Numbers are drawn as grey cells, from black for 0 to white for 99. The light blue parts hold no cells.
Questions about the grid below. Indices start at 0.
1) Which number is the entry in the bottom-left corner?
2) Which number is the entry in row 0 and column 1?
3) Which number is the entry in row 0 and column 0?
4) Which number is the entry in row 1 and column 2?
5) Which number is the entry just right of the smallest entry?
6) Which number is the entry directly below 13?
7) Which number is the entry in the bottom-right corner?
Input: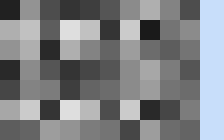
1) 36
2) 57
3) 13
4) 36
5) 45
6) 68
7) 39

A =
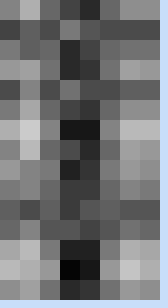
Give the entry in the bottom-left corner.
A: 55
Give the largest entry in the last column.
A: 72
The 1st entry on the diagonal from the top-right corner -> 55
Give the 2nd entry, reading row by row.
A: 68
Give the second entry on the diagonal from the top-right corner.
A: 29
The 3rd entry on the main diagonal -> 40
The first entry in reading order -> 51
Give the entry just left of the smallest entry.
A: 59
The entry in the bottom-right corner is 55
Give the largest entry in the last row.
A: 62
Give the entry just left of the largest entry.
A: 68
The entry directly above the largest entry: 65
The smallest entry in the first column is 26
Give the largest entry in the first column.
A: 72
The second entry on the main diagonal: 37
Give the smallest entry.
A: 2
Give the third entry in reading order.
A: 40
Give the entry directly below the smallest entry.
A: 16
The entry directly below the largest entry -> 72
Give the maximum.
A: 79
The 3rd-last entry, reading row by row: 44
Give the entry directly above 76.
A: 68
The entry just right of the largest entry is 51
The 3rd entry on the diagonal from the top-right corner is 40
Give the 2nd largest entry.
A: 76

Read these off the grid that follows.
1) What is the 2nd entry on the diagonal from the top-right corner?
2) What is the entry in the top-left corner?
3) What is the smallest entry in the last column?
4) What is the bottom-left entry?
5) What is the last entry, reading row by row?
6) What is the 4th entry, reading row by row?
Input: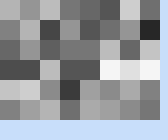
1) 58
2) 70
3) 15
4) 50
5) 46
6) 46
